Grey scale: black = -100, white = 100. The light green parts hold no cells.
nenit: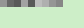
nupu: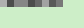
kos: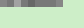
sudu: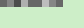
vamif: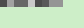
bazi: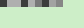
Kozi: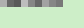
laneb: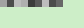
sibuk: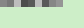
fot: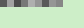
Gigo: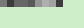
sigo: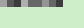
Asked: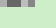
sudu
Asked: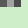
fot
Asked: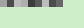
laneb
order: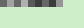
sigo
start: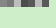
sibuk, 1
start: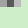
nenit, 4
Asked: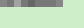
kos

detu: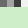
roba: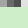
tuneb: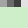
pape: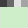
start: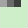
tuneb, 1
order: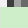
detu
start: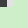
tuneb, 3
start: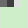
tuneb, 2

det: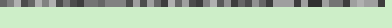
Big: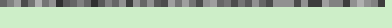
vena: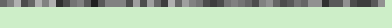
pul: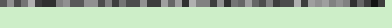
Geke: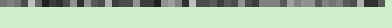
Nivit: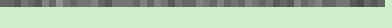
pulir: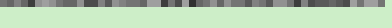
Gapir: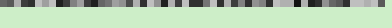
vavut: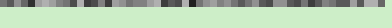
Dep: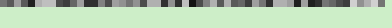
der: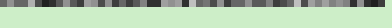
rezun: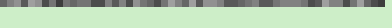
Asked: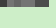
rezun
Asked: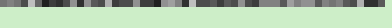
Geke
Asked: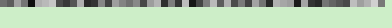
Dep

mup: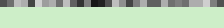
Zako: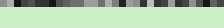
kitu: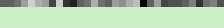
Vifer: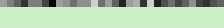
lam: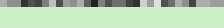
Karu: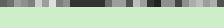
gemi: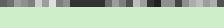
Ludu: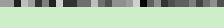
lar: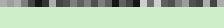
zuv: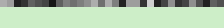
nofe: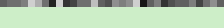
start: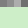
zuv, 12
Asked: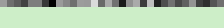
Vifer
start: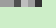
Karu, 17
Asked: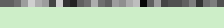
kitu
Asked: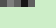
lar

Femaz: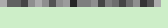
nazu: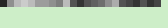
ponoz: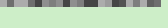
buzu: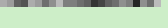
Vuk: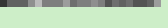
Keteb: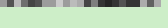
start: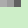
buzu, 1
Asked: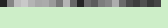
nazu

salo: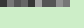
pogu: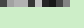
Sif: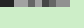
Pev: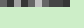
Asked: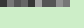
salo

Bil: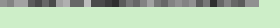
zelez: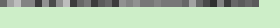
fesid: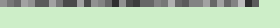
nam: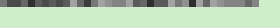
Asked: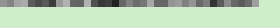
Bil
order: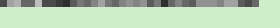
Bil
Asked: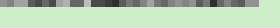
Bil
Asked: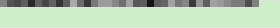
nam
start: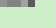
nam, 16
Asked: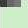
zelez

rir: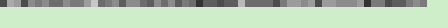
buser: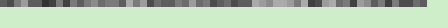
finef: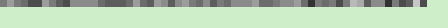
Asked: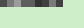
buser
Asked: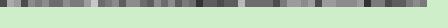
rir
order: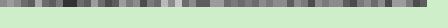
finef

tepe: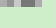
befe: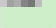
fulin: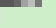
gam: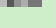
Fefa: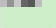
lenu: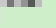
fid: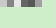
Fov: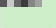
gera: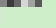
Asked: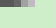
fulin
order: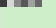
gera
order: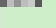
Fefa
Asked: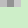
Fefa

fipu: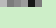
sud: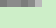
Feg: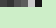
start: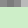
sud, 3
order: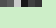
Feg
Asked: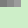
fipu
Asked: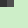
Feg

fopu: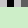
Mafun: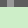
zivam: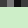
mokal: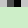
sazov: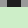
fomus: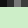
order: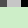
mokal
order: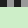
sazov
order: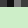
zivam
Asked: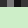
zivam
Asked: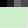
fomus

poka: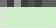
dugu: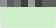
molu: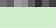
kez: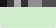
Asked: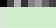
kez
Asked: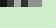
kez
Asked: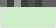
poka
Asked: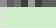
dugu
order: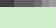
dugu
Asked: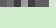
dugu
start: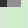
kez, 4

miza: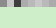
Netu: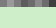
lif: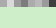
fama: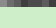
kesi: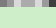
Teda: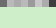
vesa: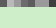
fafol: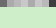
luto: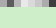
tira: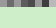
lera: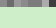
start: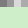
kesi, 1
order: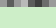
vesa
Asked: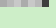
fafol
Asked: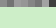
lera
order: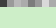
lif

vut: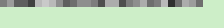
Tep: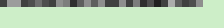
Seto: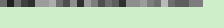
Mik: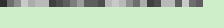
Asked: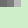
vut
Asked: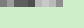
Mik
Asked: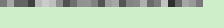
vut
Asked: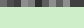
Tep

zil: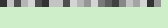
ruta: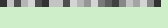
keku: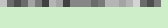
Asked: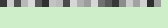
zil
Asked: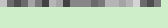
keku

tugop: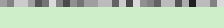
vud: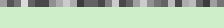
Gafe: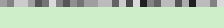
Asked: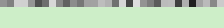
tugop
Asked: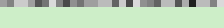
tugop

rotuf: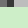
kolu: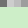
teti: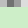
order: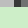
rotuf
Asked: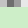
teti
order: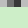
rotuf
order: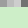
kolu

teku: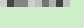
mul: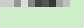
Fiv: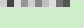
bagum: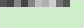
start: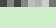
bagum, 2
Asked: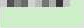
teku
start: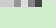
mul, 1

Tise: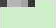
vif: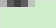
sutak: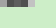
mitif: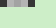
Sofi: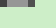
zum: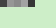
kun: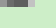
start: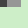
Sofi, 1
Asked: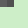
sutak
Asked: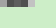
sutak

